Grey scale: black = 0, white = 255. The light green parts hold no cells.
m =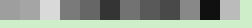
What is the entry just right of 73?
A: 136
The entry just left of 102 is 122

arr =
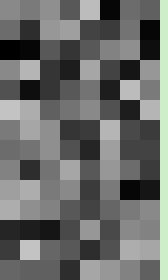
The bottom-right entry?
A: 96
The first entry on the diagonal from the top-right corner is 96
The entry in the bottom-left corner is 102
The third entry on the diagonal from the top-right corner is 130
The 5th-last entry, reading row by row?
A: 45
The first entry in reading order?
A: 137
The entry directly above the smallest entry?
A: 108
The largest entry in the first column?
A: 195
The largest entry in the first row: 188
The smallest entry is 0
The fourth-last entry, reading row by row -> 166
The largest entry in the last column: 181
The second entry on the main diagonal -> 45

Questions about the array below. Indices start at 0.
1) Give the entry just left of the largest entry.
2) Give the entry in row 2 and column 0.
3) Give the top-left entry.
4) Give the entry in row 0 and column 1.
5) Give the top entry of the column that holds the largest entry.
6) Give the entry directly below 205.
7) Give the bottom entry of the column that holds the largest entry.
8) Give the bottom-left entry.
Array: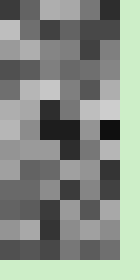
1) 190
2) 154
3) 59
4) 99
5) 45
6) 15
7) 111
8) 80

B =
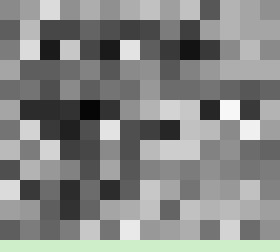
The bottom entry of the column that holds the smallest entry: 199
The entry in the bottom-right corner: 144
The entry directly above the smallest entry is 94
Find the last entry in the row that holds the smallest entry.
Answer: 179
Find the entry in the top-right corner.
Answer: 144
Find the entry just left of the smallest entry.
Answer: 50
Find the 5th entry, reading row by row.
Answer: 173
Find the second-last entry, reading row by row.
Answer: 108
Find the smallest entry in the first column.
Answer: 79
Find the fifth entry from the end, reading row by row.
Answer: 173
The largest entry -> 247
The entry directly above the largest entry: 100
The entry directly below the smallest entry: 79
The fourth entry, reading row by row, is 144
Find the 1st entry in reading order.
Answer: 138
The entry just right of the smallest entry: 50
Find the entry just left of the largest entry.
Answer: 38
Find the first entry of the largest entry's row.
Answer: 165
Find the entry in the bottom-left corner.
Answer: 94
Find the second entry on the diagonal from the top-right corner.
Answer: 165
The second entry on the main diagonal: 186
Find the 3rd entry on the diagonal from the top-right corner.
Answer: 138
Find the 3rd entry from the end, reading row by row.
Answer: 211
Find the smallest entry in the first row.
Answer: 87
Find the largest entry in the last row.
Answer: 233
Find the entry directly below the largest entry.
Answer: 138
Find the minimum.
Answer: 6
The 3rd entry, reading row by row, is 219

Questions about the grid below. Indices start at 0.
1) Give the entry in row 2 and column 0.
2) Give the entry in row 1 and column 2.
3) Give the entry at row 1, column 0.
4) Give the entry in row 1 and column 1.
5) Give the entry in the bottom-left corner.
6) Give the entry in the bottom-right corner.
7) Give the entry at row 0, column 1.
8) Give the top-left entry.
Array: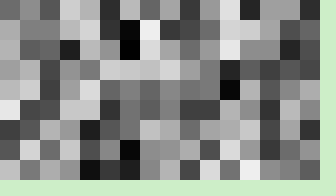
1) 180
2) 127
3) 173
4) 127
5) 193
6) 93
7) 141
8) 108
